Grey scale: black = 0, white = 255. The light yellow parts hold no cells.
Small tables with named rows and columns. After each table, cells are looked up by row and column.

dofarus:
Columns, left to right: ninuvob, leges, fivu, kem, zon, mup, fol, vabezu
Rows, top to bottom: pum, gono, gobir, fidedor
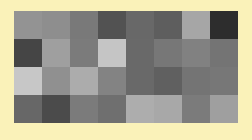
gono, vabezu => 116
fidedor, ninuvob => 103
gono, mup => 119
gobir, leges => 144
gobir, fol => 116
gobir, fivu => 172
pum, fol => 166
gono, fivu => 123
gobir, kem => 131
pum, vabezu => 45
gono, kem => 197
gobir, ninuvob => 199
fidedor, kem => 111
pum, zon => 104
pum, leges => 142
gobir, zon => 105

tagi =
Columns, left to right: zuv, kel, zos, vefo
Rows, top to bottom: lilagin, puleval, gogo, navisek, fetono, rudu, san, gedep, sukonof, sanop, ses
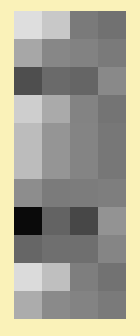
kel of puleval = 135
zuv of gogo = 78
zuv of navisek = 206
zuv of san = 141
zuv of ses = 172
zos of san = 124
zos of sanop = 126
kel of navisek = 170
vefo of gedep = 147
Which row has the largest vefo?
gedep

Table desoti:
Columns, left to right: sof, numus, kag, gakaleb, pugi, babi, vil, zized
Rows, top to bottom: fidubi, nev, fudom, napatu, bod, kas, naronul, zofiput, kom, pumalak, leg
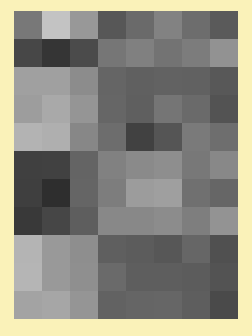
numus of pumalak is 153
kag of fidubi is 152
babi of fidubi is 130
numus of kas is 65
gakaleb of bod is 109
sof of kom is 180
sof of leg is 163
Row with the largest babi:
naronul

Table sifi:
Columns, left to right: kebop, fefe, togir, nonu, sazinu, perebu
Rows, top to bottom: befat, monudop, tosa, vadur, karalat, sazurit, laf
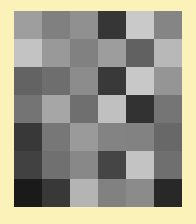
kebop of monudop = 195
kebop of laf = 26
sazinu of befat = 201
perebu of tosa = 149
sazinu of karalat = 130
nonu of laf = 129
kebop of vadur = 116
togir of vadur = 111
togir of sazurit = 136
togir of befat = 144

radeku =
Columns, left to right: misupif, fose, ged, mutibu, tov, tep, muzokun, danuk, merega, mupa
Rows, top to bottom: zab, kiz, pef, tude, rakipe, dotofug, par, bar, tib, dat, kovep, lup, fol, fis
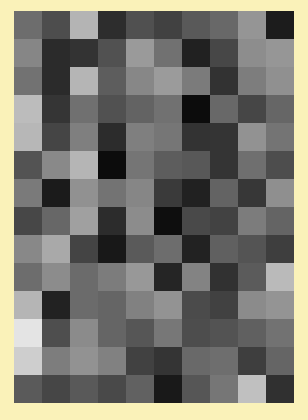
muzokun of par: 33
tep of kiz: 113
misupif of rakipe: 183
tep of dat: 37
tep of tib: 109
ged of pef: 181
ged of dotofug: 181
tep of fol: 52
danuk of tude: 104
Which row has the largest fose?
tib

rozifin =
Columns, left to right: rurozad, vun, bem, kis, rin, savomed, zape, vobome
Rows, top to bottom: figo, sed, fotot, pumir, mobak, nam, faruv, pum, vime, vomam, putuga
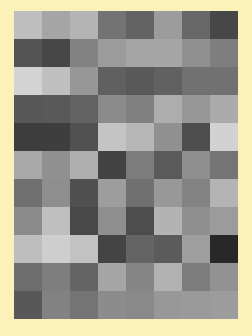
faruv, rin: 112
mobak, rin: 183
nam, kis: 67
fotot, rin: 89
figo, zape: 103
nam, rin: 124
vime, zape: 159
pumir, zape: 151
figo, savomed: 156
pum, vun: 191
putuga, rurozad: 88
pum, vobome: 155
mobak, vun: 62
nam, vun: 144
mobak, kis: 196
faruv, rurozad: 112
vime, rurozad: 190
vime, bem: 194

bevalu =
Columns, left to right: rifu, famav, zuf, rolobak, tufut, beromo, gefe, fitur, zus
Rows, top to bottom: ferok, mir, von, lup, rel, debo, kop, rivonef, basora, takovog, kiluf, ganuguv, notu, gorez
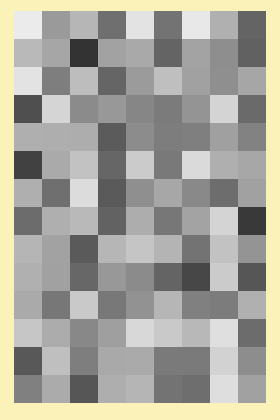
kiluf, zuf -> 201
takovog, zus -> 86
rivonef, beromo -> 119
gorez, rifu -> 128
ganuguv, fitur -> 223
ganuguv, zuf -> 136
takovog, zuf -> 103
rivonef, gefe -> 163
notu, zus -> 141
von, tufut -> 155
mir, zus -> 97
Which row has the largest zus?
kiluf

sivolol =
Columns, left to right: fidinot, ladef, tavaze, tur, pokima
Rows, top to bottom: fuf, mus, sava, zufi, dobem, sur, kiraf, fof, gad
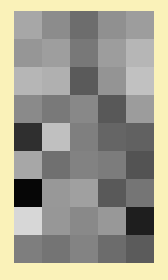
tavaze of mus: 120
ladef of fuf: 140
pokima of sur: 83
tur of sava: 148
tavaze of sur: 130
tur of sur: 124
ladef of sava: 176
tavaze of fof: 137
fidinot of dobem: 47
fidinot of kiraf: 6
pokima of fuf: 157

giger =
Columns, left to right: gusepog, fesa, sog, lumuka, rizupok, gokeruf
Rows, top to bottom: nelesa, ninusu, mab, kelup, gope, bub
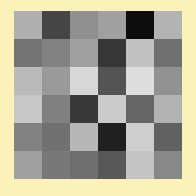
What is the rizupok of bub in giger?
197
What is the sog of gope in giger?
183
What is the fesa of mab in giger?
154
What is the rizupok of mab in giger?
221
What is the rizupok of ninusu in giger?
193
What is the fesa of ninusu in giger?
129
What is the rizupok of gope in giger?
206
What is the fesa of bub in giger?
120
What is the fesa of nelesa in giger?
69
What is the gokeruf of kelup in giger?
178
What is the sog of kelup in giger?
57
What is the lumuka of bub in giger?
88
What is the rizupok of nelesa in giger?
13

